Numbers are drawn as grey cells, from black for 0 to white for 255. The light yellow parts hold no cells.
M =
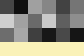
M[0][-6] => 70
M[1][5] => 142
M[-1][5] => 21
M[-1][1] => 167
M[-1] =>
[109, 167, 63, 23, 73, 21]
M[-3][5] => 117

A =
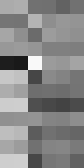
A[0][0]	171
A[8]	[144, 146, 148, 132, 130, 142]
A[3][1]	155
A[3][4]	128
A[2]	[166, 143, 107, 156, 149, 144]
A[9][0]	190
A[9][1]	184
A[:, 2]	[113, 180, 107, 149, 249, 70, 110, 79, 148, 92, 113, 71]
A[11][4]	122
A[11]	[206, 207, 71, 118, 122, 97]
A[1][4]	151
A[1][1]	116
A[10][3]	132
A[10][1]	156
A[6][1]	160

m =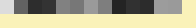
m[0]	220
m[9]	49
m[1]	98
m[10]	44

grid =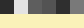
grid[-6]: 44
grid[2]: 94
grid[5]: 121

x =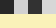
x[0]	40
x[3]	215
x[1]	209

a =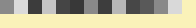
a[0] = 137
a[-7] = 137
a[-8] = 56
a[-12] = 218

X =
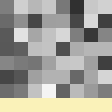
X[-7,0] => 126
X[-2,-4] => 178
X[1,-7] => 143
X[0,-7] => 207
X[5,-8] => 70
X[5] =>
[70, 85, 160, 178, 178, 104, 167, 213]
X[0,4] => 120
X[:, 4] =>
[120, 160, 215, 79, 198, 178, 99]
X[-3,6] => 160
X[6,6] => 154
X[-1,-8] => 108
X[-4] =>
[88, 95, 191, 195, 79, 173, 182, 182]
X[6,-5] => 244
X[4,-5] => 161
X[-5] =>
[89, 226, 166, 194, 215, 126, 56, 133]

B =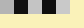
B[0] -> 180
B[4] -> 201
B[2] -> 196

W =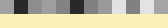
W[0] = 160
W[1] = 40
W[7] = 153
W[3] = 158

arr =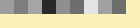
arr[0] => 157
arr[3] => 40
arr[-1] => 109
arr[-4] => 110

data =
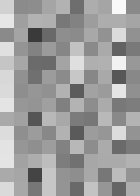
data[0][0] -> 209
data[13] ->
[218, 168, 119, 198, 148, 105, 195, 150, 101, 173]
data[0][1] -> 139
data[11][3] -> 189
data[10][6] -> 141
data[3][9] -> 121
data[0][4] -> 178
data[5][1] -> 145
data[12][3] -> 198
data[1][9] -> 165
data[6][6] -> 162
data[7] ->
[228, 151, 148, 160, 128, 179, 141, 171, 120, 125]
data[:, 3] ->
[165, 176, 105, 155, 106, 156, 145, 160, 184, 136, 157, 189, 198, 198]
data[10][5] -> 184
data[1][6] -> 157
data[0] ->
[209, 139, 141, 165, 178, 110, 173, 165, 248, 137]
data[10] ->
[227, 150, 143, 157, 130, 184, 141, 171, 106, 121]
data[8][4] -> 168
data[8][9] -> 179
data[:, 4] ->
[178, 120, 142, 134, 164, 139, 178, 128, 168, 178, 130, 125, 147, 148]
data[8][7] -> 185
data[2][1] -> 164
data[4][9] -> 152
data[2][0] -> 138
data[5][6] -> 135
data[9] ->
[220, 143, 156, 136, 178, 90, 156, 150, 220, 147]
